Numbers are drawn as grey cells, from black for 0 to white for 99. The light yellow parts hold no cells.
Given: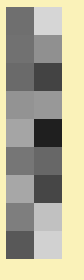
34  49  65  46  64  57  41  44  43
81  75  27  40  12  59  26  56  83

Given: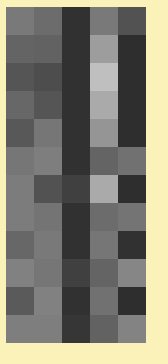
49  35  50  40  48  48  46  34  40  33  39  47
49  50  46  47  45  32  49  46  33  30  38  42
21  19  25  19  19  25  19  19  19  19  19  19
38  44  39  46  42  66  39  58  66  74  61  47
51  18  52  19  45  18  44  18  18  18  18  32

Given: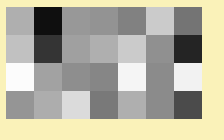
58  98  75  68
67  63  20  6
85  55  62  59
47  52  68  57
68  95  79  50
54  54  56  79
29  94  14  45

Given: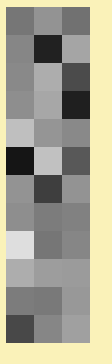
28  48  67  86  55  57  8  74  55  53  52  46
52  47  61  46  48  24  75  58  65  67  13  57
62  59  60  52  50  57  34  53  12  29  64  44

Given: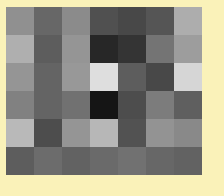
36  72  50  58  68  56
42  30  39  39  36  40
38  58  44  59  58  54
41  71  8  86  15  31
44  32  30  36  20  28
40  57  48  28  45  33
38  53  37  83  61  67

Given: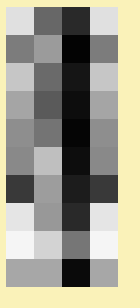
65  95  89  22  53  55  64  77  48  87
65  82  59  61  74  45  35  41  60  40
4  46  16  11  5  2  5  8  1  16
65  95  89  22  53  55  64  77  48  87

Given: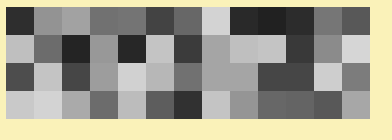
78  30  74  18
82  76  42  57
66  27  14  63
42  61  59  44
73  81  15  45
36  71  76  26
19  44  23  40
76  64  64  82
58  64  74  16
40  27  76  13
39  27  22  17
34  80  54  46
65  48  83  34

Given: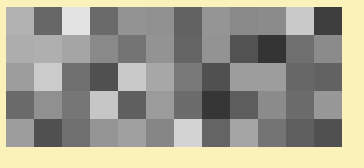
61  41  61  67  69
31  56  79  68  40
43  46  43  64  88
58  77  31  53  41
62  37  78  45  57
52  60  65  57  56
82  42  47  39  38
39  21  31  57  58
64  36  61  32  53
45  54  61  20  54
37  42  40  43  78
31  59  38  54  24
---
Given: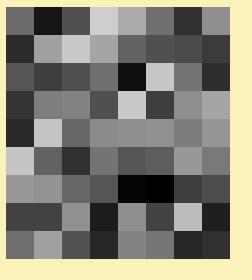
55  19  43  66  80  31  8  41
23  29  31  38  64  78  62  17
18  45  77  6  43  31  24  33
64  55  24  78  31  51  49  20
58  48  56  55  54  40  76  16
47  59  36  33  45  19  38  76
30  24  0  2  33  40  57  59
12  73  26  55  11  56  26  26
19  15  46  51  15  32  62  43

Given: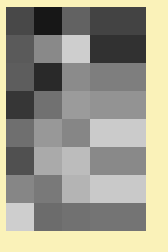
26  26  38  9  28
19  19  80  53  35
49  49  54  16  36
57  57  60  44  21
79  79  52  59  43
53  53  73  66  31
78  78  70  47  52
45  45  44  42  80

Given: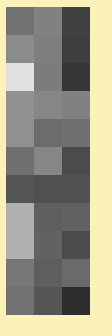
25  50  44
24  49  54
21  48  87
50  52  56
43  42  56
29  52  43
31  31  33
38  37  68
29  38  68
41  37  46
17  33  44

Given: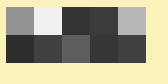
71  23  20  93  57
25  21  36  25  18

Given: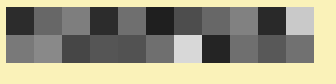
78  16  50  40  30  12  43  17  49  40  17
44  34  43  14  84  43  32  33  27  53  47

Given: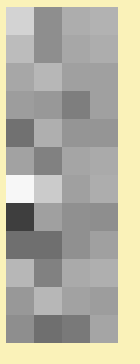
69  67  55  82
67  65  55  73
62  62  71  65
62  49  59  61
58  58  68  44
66  64  50  63
67  62  79  96
55  56  62  24
62  56  43  43
68  66  50  71
61  63  71  59
64  47  43  55

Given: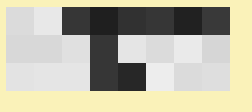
22  13  21  19  12  21  90  85
83  91  85  89  21  87  84  84
86  85  92  15  21  89  89  88

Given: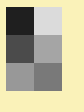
85  12
64  29
47  59

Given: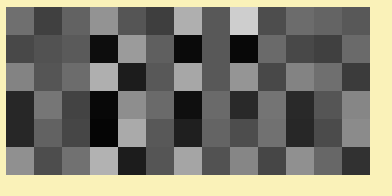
34  39  42  30  80  34  68  24  33  57  38  25  43
41  25  28  41  3  34  4  37  60  5  35  32  28
23  43  51  28  58  34  65  34  11  68  42  33  51
52  33  16  45  16  41  6  41  55  3  26  46  15
54  29  15  44  30  39  12  34  66  2  27  38  15
19  40  56  27  52  32  64  33  11  69  44  30  56
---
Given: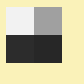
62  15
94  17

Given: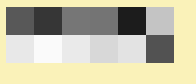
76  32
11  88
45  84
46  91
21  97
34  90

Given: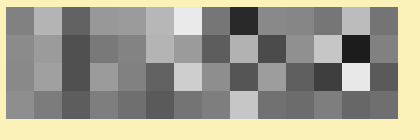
45  50  35  43
73  11  90  40
46  77  24  49
52  56  37  42
53  29  61  44
16  69  33  77
46  36  55  49
91  60  80  45
71  70  38  35
60  51  50  43
59  47  60  49
38  31  31  36
70  60  62  48
50  54  53  55

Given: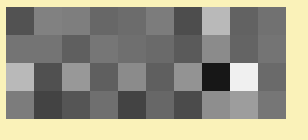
44  45  41  46
38  39  93  61
72  54  9  55
30  35  57  29
48  41  37  40
42  43  54  26
40  46  37  43
49  37  59  33
50  45  31  26
32  45  72  48

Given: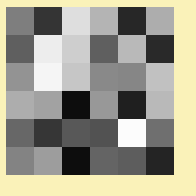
67  16  75  72  43  14
15  72  52  12  98  36
70  37  53  59  32  39
86  80  77  5  34  5
20  92  95  63  21  61
49  37  57  67  40  51

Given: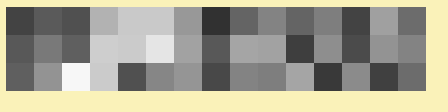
42  51  42
62  57  25
26  29  54
49  55  22
39  24  64
51  63  49
39  64  51
19  34  28
59  63  58
78  89  52
78  79  31
69  80  79
31  37  96
35  47  57
26  34  37

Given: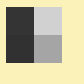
81  64
20  19

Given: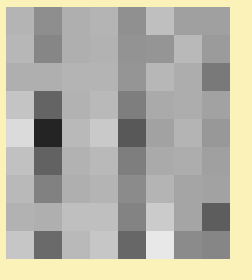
62  60  47  63  59  62  63  36  52
62  72  67  67  70  67  64  64  54
74  58  71  66  63  66  70  79  90
56  57  58  49  34  49  54  51  40
70  69  70  72  78  72  70  74  77
68  68  70  69  72  69  68  74  72
55  52  68  39  14  38  50  68  41
70  71  68  76  85  75  72  69  77

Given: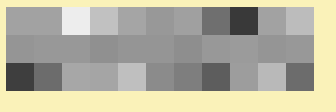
73  59  42
63  58  72
22  60  61
43  59  36
62  55  49
59  58  54
64  58  74
75  56  64
92  59  65
63  59  42
63  58  24
